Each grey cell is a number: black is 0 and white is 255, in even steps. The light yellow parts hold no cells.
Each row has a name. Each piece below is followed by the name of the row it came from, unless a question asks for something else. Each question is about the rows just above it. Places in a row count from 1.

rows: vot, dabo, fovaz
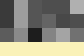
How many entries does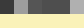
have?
6
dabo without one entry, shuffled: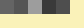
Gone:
[72]
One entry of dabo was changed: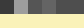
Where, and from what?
5, [72]
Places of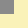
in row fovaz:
2
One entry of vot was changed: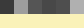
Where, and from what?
4, [78]

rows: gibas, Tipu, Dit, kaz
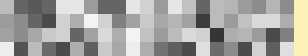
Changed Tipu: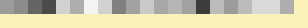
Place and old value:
18, [193]
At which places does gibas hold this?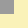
7 12 18
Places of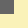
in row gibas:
2 4 8 9 15
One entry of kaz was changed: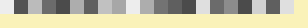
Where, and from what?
8, [201]
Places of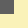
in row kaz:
7 13 20
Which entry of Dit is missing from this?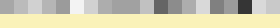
[75]
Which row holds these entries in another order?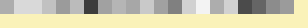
Tipu

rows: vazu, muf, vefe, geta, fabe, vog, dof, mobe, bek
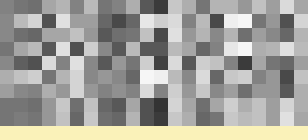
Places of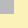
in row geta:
3 10 13 22
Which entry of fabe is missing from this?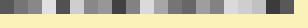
[95]
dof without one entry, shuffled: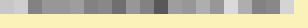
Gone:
[144]
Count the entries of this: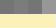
4
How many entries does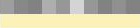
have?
10
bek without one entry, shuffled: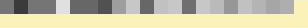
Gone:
[124]
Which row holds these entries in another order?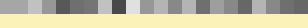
vefe

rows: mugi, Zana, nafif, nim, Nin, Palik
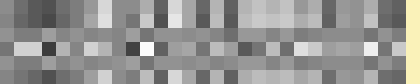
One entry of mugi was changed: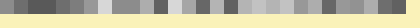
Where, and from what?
4, [81]
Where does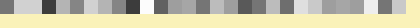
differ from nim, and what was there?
10, [66]
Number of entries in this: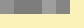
5

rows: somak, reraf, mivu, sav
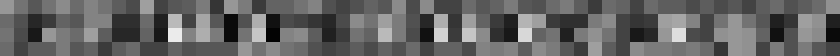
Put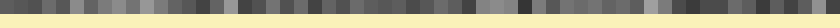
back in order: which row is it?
somak
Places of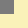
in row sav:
5 36 40 47 48 50 56 58
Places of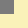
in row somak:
15 18 37 41
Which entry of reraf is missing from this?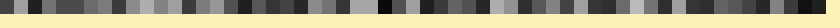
[180]

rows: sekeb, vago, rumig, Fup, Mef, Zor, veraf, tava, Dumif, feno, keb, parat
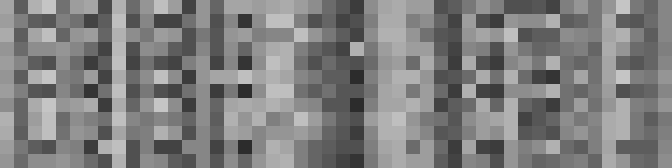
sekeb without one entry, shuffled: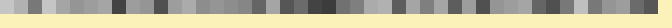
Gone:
[74]
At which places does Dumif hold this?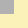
1 17 19 28 37 45
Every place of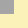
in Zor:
16 17 19 21 42 44
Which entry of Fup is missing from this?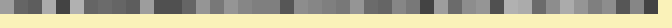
[185]
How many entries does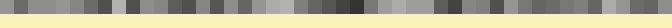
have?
48

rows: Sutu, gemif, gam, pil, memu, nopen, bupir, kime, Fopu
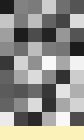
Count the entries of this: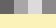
4
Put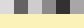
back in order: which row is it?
nopen
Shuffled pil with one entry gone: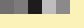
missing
[117]

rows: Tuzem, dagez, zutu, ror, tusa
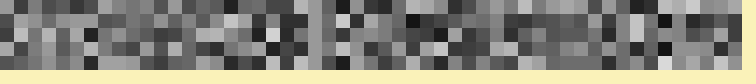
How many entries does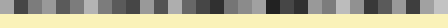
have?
32
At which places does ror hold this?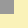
4 11 23 29

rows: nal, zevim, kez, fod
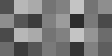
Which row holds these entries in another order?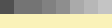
nal
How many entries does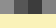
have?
4
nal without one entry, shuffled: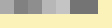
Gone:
[80]
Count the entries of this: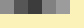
5
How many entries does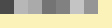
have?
7

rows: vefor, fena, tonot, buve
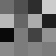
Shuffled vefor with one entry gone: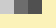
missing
[45]
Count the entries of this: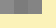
3
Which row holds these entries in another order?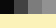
tonot
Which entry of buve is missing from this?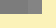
[139]
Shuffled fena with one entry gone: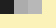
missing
[102]

